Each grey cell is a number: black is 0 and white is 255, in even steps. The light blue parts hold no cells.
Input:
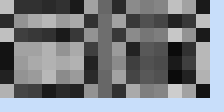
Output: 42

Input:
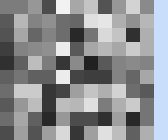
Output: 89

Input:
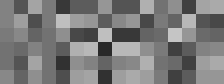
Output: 130

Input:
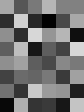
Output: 45

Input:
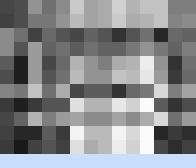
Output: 65

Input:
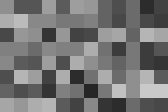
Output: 173
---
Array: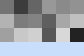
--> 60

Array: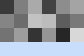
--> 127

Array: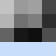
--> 154

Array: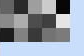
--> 42

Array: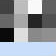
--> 188

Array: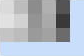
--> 188

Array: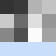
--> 57

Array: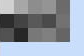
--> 167
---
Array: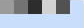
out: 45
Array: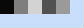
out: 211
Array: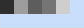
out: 93
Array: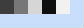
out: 214
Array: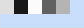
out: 251
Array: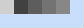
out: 93
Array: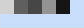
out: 70
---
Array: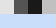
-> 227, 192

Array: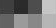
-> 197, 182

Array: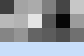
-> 228, 199

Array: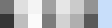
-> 251, 244

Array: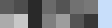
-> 199, 171

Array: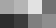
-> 226, 181

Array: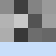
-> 200, 179
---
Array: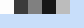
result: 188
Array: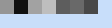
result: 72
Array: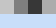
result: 172
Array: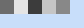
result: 136
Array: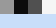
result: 245
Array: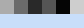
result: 206
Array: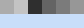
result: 151
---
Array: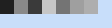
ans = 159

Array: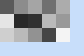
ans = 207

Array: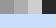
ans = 151

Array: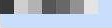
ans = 179

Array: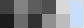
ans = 144

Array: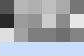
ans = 204

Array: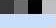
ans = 55

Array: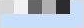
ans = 176
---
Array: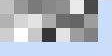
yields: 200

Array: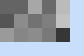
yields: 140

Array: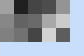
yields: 69

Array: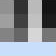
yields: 214

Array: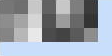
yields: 232

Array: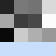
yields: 175

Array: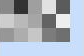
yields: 198

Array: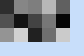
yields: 33
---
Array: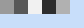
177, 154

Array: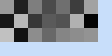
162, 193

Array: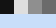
107, 18

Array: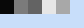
168, 8

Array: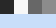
140, 40

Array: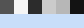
19, 83

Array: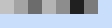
123, 194
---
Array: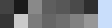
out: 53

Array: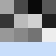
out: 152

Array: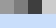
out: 154

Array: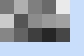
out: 134

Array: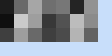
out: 63

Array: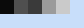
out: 10
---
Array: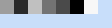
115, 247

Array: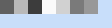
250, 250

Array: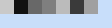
127, 201

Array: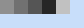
85, 193

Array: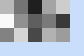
95, 249

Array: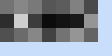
12, 206

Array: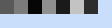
143, 195
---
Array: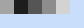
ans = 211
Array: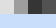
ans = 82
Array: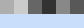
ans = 88
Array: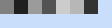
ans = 50
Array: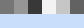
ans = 98
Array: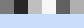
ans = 176
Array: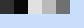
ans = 112
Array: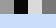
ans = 119
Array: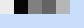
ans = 182
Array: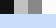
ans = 251
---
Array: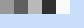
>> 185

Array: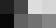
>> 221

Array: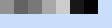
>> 120

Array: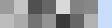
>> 80

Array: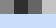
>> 101

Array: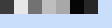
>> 114
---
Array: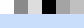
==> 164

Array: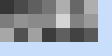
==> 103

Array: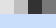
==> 50

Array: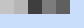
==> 124

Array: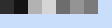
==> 148

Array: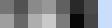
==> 41

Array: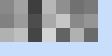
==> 113

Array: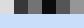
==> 85

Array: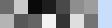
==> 142

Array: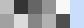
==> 148
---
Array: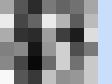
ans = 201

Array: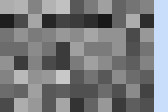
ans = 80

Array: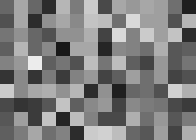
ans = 175

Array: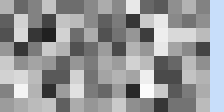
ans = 187

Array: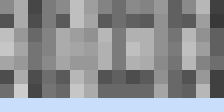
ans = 64

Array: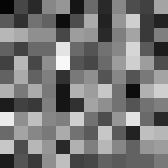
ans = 121
